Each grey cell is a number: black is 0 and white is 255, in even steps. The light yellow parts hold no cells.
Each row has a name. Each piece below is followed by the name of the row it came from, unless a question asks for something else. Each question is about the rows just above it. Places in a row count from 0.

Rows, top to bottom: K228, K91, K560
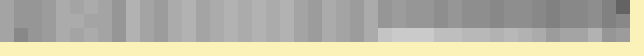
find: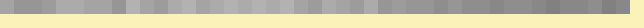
K91
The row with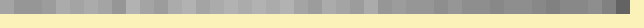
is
K228

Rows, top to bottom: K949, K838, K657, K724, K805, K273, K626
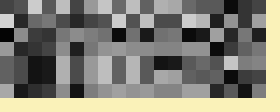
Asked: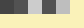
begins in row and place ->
K838, 6
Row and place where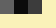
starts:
K273, 15
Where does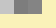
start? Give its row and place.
K805, 16
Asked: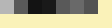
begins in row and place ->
K805, 9
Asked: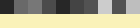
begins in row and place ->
K838, 1
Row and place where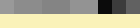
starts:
K724, 8
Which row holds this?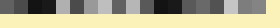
K805

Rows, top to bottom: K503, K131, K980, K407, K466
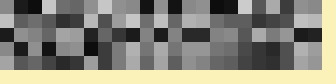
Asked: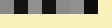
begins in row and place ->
K503, 9
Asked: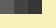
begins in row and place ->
K466, 16
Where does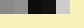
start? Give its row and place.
K503, 13
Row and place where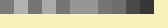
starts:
K407, 8

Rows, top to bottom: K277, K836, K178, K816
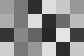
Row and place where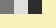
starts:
K836, 1
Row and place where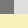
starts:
K836, 1
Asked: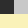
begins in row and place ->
K816, 4
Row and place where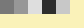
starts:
K816, 1
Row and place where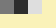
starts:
K277, 1
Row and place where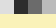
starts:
K836, 2
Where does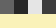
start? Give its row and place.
K178, 2

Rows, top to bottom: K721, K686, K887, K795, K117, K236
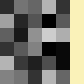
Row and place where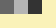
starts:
K721, 2
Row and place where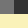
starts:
K236, 1
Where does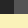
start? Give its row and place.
K686, 1
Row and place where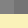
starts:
K236, 0
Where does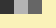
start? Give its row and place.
K236, 2

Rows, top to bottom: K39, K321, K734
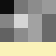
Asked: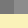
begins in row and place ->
K39, 1
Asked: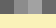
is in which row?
K734

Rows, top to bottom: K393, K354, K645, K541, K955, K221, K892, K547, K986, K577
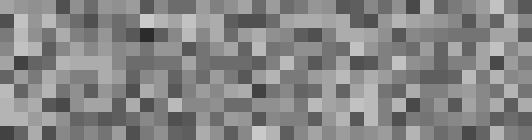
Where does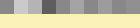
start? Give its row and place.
K577, 17
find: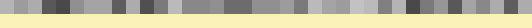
K547
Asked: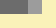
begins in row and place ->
K393, 12

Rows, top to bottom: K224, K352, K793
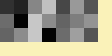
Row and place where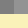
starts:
K352, 5
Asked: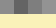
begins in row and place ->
K352, 3
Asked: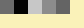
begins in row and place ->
K352, 0

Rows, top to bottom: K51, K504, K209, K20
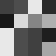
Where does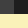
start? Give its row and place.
K209, 2
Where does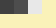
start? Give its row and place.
K51, 0
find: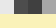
K20
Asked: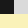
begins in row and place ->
K504, 0
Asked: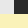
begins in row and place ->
K51, 2

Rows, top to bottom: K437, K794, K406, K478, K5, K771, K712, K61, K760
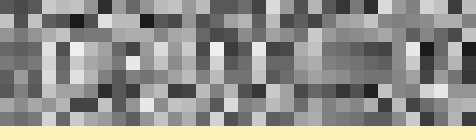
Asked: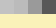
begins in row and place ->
K61, 12
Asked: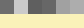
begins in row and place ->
K760, 17
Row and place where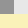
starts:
K61, 9
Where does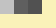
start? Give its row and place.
K794, 2
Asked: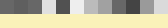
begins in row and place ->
K478, 0

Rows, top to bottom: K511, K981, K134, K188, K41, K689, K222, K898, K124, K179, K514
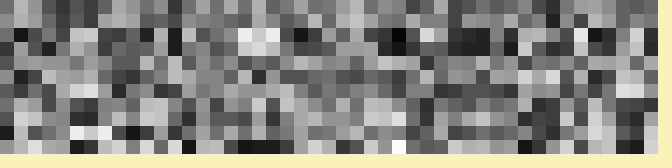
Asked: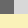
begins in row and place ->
K514, 11
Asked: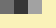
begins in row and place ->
K124, 29
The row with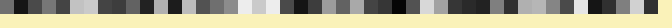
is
K134
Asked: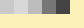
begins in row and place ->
K188, 17

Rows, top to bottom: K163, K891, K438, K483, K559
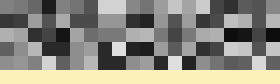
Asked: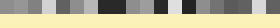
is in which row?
K559
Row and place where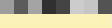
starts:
K483, 11

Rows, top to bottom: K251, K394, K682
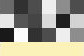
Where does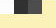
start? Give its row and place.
K682, 1
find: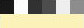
K682
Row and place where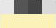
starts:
K394, 0
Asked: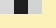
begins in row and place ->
K394, 3
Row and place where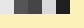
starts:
K394, 0

